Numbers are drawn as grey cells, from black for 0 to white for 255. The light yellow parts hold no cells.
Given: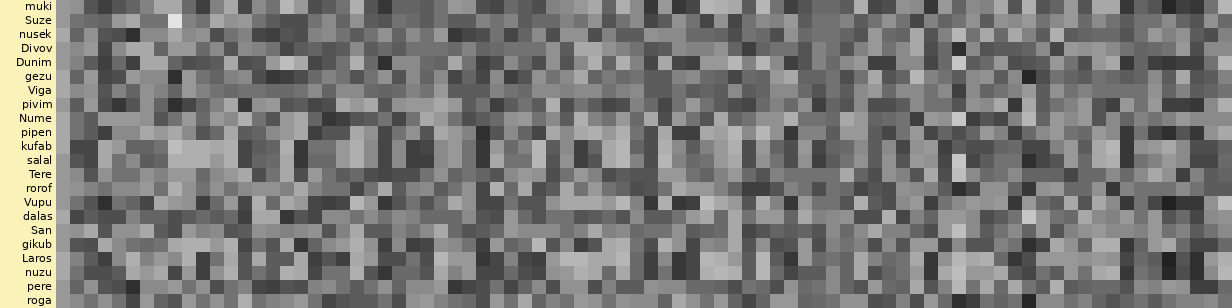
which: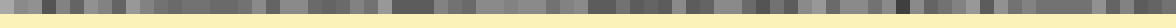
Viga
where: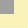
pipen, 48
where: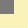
gezu, 40

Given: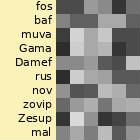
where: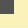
nov, 2
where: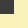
muva, 1
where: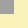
rus, 4
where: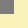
mal, 3
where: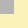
Gama, 4
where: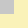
muva, 4
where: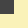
Zesup, 5

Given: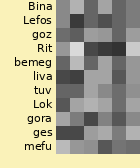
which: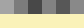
gora
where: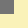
mefu, 5
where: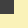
liva, 2
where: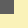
goz, 2
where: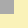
ges, 4
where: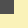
Lefos, 4

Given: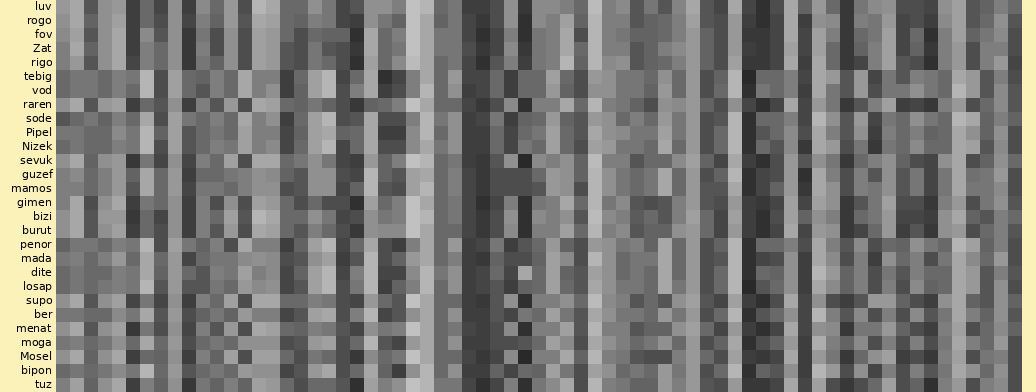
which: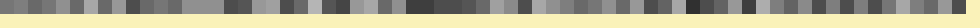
moga
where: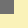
guzef, 66
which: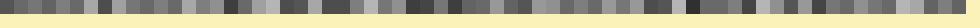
sode
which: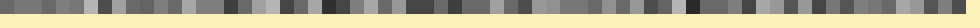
tebig
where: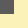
bizi, 42
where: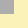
moga, 55
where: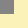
luv, 45

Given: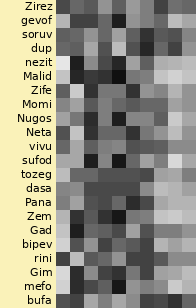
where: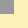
Zirez, 6
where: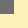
Zirez, 9
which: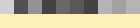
bipev
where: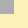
nezit, 8
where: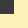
Malid, 3

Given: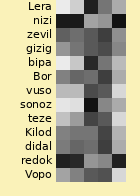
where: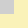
Lera, 2
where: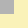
Kilod, 5
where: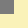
didal, 1
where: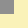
zevil, 5
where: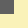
zevil, 1

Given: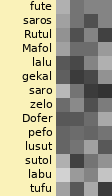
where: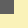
gekal, 1
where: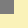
zelo, 4

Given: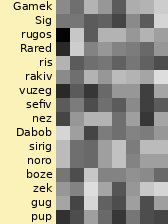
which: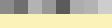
Gamek
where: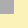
Gamek, 6
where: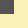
zek, 5
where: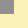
boze, 6

